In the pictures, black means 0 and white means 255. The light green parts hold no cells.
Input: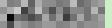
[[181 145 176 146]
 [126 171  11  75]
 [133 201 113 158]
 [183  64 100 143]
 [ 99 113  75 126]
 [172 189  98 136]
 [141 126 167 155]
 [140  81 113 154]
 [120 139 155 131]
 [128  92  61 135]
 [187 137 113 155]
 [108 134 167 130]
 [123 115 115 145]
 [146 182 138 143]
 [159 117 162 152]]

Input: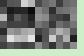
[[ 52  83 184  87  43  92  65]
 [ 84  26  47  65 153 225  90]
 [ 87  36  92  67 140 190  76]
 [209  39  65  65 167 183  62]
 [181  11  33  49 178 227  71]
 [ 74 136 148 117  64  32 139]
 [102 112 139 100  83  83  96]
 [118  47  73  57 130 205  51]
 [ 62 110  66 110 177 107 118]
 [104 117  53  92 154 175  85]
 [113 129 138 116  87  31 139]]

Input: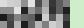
[[220 142  27 149]
 [208 142  78  66]
 [204 226 131 182]
 [144  34 107  29]
 [227 148  97 100]
 [ 78 108  32 182]
 [159 181 206 127]
 [ 55  48  87 207]
 [ 93  94 180 191]
 [127  31  70  42]]

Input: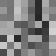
[[123 152 123 161 171  68 200  75]
 [118 116 119 172 167 201 122 179]
 [183 195 183  95 163  40 185  81]
 [161 151 161  87 108 109 116 130]
 [111  93 110 116  69 167  78 154]
 [ 42  43  38 170  47 162  97 116]
 [170 152 168  46  60  68 103 103]
 [118 140 120 194 208 150 180 136]]

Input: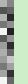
[[180  83 179 118 243  90 157 174 155 120 164 245]
 [133 100  41 143  33 149  45 104 199 160  51 103]]

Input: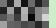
[[117  34  87 161]
 [ 34 159 118  99]
 [169  37  62  95]
 [ 18 180 171  73]
 [107  56   8  83]
 [ 33 132 133  38]
 [ 82 151 211  94]]

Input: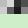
[[188 205]
 [216  94]
 [ 47  26]
 [ 79 133]]

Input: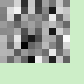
[[156 129 125 155 138 187 178 181 169]
 [156 219 211 136 141 129 101 178 105]
 [211 242  70 104 168 229 205  91 160]
 [ 45  75 172 143  79  67   3 153  98]
 [200 204 133 160 152  26 101 128  12]
 [ 59  68 144 133  95  76 124 142 238]
 [160 134 112 172 181 170 185 110 156]
 [117  25 234 187  24 166 133 233  33]
 [198 215 101 149 206  96  94 110 197]
 [122 198 186 104 159 251 213 167  95]]

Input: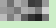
[[164 154 187]
 [113 145 128]
 [176 121 174]
 [151 173  95]
 [ 59 159  50]
 [ 67 120  31]
 [152 209 116]]
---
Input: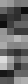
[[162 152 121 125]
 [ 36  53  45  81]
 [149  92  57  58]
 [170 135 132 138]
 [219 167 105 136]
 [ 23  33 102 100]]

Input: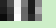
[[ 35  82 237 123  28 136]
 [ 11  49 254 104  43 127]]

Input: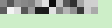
[[135  87 145 136 129 180 222  13 191  87  47 165 207 208]]

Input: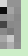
[[213 147 147]
 [143 149 136]
 [136 122 140]
 [149 174 143]]

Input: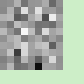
[[140 144 177 116 149 151 171 105 144]
 [177 185  91 106 170 196  79 236 166]
 [185 148 116 248 189 120 218 164 178]
 [164 161 187 217 163 188 197  96 159]
 [128 148 102 181 142  95 146 215 144]]

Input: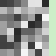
[[ 62  69  96 135 226 227  42]
 [117 109  65 127 163  45 244]
 [159 218  41  99  98 150 210]
 [ 64  67 101 215  59 241 176]]

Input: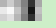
[[179 204 171 129  51 168]
 [210 224 182 125  48 181]]
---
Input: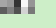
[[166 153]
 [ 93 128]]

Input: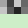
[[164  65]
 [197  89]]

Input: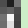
[[77 31]
 [89 99]]

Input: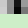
[[202 141]
 [206 139]]

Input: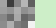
[[163  60]
 [158 148]]

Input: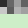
[[ 45 103]
 [200  93]]

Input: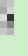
[[185 196]
 [168 212]]

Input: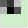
[[ 94  55]
 [183   3]]

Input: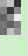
[[168 197]
 [131  55]]
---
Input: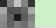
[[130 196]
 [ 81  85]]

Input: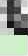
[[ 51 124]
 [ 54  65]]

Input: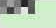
[[159 118]
 [ 64 145]]

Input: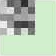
[[ 94 121]
 [218 108]]

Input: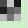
[[198  24]
 [ 91 114]]

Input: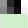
[[39  6]
 [71 15]]

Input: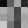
[[ 94 165]
 [148  70]]

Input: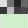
[[112  37]
 [186  64]]

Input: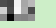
[[ 68 243]
 [ 74 247]]
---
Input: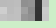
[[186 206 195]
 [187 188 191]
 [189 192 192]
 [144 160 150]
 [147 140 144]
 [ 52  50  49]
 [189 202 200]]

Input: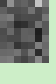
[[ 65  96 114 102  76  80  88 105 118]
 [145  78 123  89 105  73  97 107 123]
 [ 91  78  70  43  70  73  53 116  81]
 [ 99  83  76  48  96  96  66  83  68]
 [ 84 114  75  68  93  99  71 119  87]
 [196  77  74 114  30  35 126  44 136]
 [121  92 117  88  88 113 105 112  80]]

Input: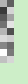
[[180  58  89 113 181 217 134 253 192]
 [ 95 212 162 227  79 206 107 121 214]]

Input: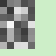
[[ 54 147  96 160  71  84 180]
 [124  56  90 246 177 176  78]
 [134 225 177  77  97 103 220]
 [ 78 206 138 100  60  73 222]
 [ 94  79  85 225 140 145 107]]

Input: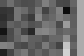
[[ 86  52  46  54  20  55 131  32]
 [111  56  59  99  75  77 125  69]
 [ 86 117 117  89 106 102  80 106]
 [ 77 107  79 102  68 121  73 121]
 [ 79  82  59  82  39  96  95  84]
 [ 95 120 134  89 131  95  83 103]
 [128  68  93 121 135  82 122  87]
 [106  98 104 114 124 104  93 111]
 [ 73 129 124  75  95 104  68 106]
 [ 71  12 109 156 106 143 196 210]
 [101  88  95  95 100  88 102  87]
 [171 171 171 171 171 171 171 171]]

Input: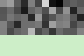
[[142  85  88 128 127]
 [157 106 118  87  74]
 [ 91  73 102  40 100]
 [ 42  26 110 110 110]
 [127  99  39 111 183]
 [ 68 116 152 120  74]
 [213  80  62  50  98]
 [ 18 165  85 159  54]
 [  4  73 117 126 106]
 [ 83 145 125 132  89]
 [ 95  35  88  70  89]
 [ 85 102  34 100 129]]

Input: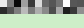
[[235  43]
 [122  80]
 [  8 126]
 [159 186]
 [ 57 123]
 [218 173]
 [104 137]
 [ 86  77]
 [116 168]
 [253  30]
 [ 87  57]
 [ 84 143]]
